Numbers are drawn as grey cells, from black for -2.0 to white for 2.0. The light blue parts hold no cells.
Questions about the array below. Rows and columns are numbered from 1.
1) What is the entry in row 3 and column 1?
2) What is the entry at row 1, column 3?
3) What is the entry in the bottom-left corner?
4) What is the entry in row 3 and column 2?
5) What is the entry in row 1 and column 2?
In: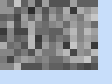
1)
-0.5
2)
1.1
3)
0.1
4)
-0.3
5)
-0.3

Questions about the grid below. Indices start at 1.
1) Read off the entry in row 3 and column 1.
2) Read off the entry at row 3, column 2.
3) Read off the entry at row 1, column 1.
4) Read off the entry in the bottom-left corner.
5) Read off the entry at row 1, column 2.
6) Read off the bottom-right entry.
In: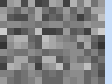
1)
0.6
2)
-0.6
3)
-1.0
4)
0.4
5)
0.4
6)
-0.4
